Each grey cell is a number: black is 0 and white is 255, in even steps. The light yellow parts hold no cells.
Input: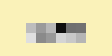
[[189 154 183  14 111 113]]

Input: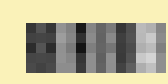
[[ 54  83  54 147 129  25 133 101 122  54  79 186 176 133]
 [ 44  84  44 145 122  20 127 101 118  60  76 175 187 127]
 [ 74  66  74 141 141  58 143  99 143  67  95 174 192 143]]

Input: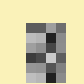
[[ 93  93 158 110]
 [159 144  71 141]
 [150 147  85 129]]

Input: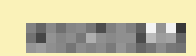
[[130 101 137 112 133 138 118  77 127 143 128  96 244 147 242  56]
 [149 157 143 135 117 140 131 139 122 148 130 103 117 139 120 115]]

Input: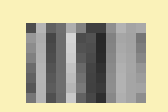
[[ 77 181  97 111 174 129  64  64 143 179 164 169]
 [140 175  74 109 208  82  78  41 132 169 163 125]
 [107 180  83 109 194 105  68  49 138 176 166 149]
 [ 86 180  92 110 181 121  65  58 142 178 165 163]]

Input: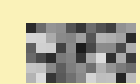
[[ 43 107 148 142  84  54 109  82  64 145 157]
 [ 96 208 206  66 138  27  71 139 138  75 173]
 [197 193 136  94 126 143 111 178 148 124 108]]

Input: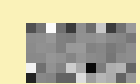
[[ 81 117 252 112  58 143 108 200  60 113 154]
 [139 145 143 128 153 154 130 135 121 130 141]
 [241 112 146 132 204 170   8 124 174 180 101]]

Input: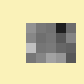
[[146 120 114  30 108]
 [192 118 122 103  97]]
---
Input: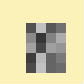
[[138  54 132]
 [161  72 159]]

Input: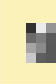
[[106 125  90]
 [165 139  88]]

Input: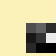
[[ 23  50 235]
 [ 40   5   1]]

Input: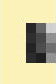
[[ 47  70 144]
 [ 36  77 110]]

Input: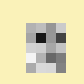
[[164  23 151]
 [210 206 167]]

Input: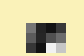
[[ 92  38  81]
 [ 55  18 241]]

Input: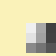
[[226 161  66]
 [138 116  85]]

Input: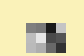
[[188 230  74]
 [186 174 105]]

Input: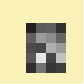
[[ 96 155 140]
 [ 76  71 174]]
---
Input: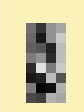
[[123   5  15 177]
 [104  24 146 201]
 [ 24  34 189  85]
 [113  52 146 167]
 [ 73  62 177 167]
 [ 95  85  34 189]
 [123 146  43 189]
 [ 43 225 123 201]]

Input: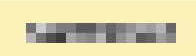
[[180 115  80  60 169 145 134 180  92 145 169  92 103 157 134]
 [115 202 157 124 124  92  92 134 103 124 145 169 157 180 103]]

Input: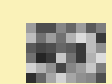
[[113  37  57 199 113  57 178 220]
 [ 90  69  78 102  90  57 189 144]
 [156  78  78 134 102 156  90 125]
 [ 46 102 166 210 166 144 134  78]
 [189 113 156 113 178 220 189  57]
 [210 178 144  69 134 156 199 125]]

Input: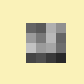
[[ 69  79  58  40]
 [101  89 175 144]
 [155 121 184 101]
 [194 155 165 110]]

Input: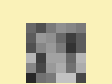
[[182  62 162 162 104 182]
 [134  71 153 172 113 172]
 [104  80 122 144 134 122]
 [ 39 113 122 194 194  71]
 [ 80 134 153 122  51  92]
 [ 92 153 144 104  62  92]]

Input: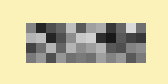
[[131  37  79 101 190  89 159 171  55 101 217 112]
 [ 67 112 180 101 180 141 159 180  89  79 131 141]
 [122 150  79 150 112 122 112 159 131 150  89 122]
 [180 190  37  79 141 199 208  46  25  89  67  55]]
